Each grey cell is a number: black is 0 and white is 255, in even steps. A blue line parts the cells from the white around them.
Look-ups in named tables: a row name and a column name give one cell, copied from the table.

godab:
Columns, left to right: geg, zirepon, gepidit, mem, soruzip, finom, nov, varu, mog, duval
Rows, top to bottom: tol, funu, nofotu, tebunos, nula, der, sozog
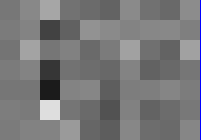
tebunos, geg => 123
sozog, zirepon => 130
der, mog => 108
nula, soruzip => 134
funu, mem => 97
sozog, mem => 154
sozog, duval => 134
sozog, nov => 135
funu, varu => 135
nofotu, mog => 99
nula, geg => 118
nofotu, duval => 161
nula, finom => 94
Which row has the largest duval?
nofotu

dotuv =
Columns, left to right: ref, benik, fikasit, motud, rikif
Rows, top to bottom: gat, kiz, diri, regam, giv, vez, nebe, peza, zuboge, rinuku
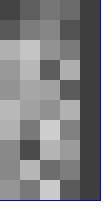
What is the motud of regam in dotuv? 174
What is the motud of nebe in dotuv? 129
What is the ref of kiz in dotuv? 89
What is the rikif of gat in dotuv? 62
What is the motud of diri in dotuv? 122
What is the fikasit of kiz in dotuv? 134
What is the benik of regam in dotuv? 183
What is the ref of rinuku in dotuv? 149
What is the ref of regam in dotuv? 153
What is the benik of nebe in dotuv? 121
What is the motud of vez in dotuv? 177
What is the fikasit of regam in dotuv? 93
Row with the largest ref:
vez

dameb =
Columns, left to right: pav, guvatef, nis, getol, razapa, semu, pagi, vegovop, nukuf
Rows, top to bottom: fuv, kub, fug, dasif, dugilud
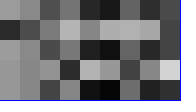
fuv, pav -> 155
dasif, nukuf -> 211
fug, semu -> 16
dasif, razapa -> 179
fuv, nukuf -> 75
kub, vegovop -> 167
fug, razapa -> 31
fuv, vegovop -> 46
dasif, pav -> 151
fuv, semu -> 24

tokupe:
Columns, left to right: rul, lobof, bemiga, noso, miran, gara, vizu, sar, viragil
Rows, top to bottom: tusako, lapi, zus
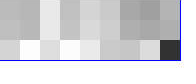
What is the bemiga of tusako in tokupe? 233
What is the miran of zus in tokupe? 234
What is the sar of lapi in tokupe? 169
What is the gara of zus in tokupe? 202
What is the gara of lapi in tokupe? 206
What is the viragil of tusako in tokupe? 180
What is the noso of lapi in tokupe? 196
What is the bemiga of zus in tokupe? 221
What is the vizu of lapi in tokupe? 175
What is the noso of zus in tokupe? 252
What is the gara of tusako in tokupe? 202
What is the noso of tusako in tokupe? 192
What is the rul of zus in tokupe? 212
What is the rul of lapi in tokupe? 191
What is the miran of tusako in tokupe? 212
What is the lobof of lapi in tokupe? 185
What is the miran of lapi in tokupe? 218
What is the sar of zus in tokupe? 220
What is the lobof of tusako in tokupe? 183
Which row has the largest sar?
zus

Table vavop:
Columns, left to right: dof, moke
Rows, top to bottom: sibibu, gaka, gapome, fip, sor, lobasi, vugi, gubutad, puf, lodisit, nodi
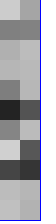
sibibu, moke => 165
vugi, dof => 133
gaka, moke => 130
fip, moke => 185
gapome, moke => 188
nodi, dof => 192
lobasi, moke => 83
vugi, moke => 187
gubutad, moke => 87
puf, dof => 69

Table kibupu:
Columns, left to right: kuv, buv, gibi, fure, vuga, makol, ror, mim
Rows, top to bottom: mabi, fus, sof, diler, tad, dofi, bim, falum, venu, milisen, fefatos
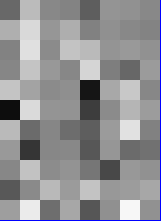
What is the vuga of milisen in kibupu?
195
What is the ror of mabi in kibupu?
145
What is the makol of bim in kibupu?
155
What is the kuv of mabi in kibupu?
104
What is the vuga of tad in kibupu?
21
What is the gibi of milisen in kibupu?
185

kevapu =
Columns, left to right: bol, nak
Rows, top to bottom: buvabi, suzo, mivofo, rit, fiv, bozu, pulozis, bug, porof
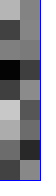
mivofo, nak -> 122
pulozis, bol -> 172
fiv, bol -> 63
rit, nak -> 62
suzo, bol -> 65
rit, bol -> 4
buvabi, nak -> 131
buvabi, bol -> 181
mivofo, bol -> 127
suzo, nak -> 133
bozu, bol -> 200
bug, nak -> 40

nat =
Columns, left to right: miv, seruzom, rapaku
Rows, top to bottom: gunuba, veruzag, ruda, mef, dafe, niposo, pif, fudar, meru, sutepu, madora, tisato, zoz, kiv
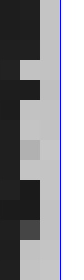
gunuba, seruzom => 31
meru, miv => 31
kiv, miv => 31
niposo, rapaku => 194
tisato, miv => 31
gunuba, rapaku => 196
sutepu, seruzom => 26
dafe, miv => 29
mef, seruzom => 194
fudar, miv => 31
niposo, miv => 28
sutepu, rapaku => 196

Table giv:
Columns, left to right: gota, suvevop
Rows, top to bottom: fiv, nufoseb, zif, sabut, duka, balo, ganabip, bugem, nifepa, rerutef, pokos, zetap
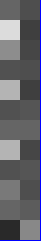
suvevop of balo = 85
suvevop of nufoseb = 63
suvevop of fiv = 78
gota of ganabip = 101
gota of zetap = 41
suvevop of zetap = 136
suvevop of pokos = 92
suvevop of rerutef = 78
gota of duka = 180
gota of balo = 81
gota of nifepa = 81
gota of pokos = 101
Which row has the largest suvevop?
zetap

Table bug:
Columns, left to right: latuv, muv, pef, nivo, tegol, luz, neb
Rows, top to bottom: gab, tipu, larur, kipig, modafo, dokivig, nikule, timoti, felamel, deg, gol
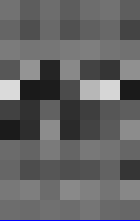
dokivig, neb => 94
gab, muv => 93
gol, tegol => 117
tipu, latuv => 101
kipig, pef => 36
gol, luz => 105
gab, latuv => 114
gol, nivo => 109
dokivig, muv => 49
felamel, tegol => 82

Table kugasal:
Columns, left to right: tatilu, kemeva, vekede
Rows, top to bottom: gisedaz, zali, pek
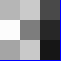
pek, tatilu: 165
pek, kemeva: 201
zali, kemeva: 125
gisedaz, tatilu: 182
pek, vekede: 22
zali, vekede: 39
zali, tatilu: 252
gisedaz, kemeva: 202
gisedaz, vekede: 73
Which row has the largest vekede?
gisedaz

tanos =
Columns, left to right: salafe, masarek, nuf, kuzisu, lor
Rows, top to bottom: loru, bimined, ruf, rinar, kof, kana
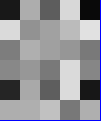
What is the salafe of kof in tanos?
37
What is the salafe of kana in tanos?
174
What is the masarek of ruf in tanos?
175
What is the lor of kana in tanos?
175
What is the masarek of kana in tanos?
175
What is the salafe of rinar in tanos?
136

